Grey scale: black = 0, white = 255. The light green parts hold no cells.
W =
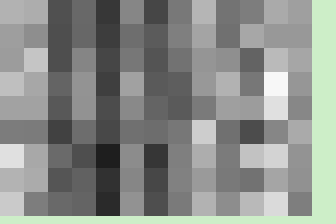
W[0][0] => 178
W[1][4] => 61
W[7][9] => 121
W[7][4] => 49
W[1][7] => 127
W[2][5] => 119
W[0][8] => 181
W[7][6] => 71
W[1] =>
[158, 142, 78, 103, 61, 110, 91, 127, 164, 112, 167, 152, 152]
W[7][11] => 165
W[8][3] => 100
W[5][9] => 112
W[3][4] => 63
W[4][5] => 137
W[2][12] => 166
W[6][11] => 211
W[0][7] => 120
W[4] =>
[162, 162, 88, 146, 76, 137, 100, 90, 122, 159, 156, 224, 135]
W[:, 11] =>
[170, 152, 186, 247, 224, 134, 211, 165, 218]
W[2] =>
[156, 197, 78, 133, 70, 119, 84, 114, 149, 143, 99, 186, 166]
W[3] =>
[191, 167, 100, 147, 63, 161, 90, 94, 152, 178, 119, 247, 150]
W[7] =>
[179, 171, 85, 97, 49, 134, 71, 129, 154, 121, 114, 165, 145]
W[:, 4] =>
[55, 61, 70, 63, 76, 72, 30, 49, 42]
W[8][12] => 126
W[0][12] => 159
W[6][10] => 194

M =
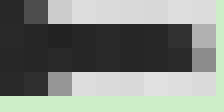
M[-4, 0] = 40
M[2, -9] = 39
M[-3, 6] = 39
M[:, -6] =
[221, 38, 38, 221]
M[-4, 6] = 216
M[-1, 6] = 225
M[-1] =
[41, 47, 150, 221, 218, 217, 225, 222, 218]
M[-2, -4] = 38

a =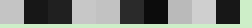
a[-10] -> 196
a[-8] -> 32
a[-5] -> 42
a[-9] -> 23

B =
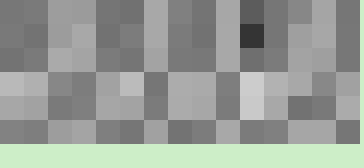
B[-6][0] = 119
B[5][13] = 166
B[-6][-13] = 157
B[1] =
[121, 115, 156, 168, 114, 124, 168, 123, 114, 168, 52, 118, 159, 167, 119]
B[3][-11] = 162
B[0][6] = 168
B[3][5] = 187
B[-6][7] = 128
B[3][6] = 118
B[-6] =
[119, 122, 157, 155, 117, 113, 168, 128, 116, 167, 92, 118, 135, 165, 118]
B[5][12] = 166
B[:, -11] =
[117, 114, 123, 162, 166, 127]
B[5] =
[130, 126, 157, 164, 127, 118, 161, 115, 124, 168, 123, 128, 166, 166, 118]
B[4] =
[167, 162, 122, 127, 166, 163, 123, 171, 167, 123, 201, 168, 114, 121, 171]
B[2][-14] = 122
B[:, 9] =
[167, 168, 168, 126, 123, 168]
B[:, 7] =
[128, 123, 121, 172, 171, 115]
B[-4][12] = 163
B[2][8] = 120
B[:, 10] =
[92, 52, 111, 204, 201, 123]

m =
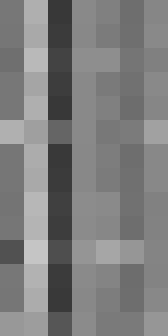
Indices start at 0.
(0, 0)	119
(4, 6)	134
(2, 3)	142
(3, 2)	61
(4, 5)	109
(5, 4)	120
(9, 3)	139
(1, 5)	111
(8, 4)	138
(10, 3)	149
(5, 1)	159
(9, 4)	135
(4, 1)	175
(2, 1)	185
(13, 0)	152
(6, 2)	57
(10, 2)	78
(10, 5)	150
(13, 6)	150
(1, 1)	169
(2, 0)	111
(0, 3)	137
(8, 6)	129
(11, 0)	119
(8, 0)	116
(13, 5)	122
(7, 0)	118

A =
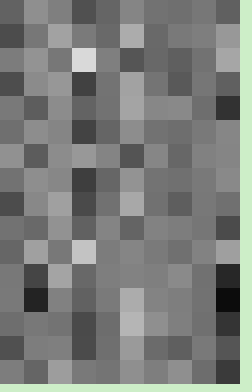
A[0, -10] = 98
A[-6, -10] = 102
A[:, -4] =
[114, 105, 104, 116, 135, 114, 134, 115, 113, 130, 122, 127, 131, 143, 107, 126]
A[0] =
[98, 143, 127, 80, 101, 133, 114, 111, 119, 96]
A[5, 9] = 134
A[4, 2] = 140
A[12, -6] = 122
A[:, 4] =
[101, 105, 127, 115, 114, 101, 132, 102, 113, 132, 124, 126, 122, 109, 111, 116]
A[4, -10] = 121
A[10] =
[102, 160, 120, 195, 124, 133, 122, 112, 130, 159]
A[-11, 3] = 67
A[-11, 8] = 121
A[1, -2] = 126
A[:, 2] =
[127, 162, 119, 151, 140, 133, 140, 135, 160, 146, 120, 164, 129, 115, 127, 157]
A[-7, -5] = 100
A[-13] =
[77, 139, 151, 65, 115, 162, 116, 89, 118, 96]
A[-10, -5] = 84
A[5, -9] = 141
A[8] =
[76, 136, 160, 74, 113, 168, 113, 94, 120, 112]
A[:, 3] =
[80, 122, 217, 65, 99, 67, 152, 62, 74, 97, 195, 104, 97, 74, 75, 121]
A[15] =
[125, 101, 157, 121, 116, 143, 126, 143, 109, 58]
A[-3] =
[110, 120, 115, 74, 109, 181, 143, 127, 112, 52]
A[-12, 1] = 93
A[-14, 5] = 85

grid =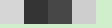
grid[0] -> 213
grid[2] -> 71

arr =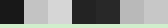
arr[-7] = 24
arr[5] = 185
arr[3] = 35
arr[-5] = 213
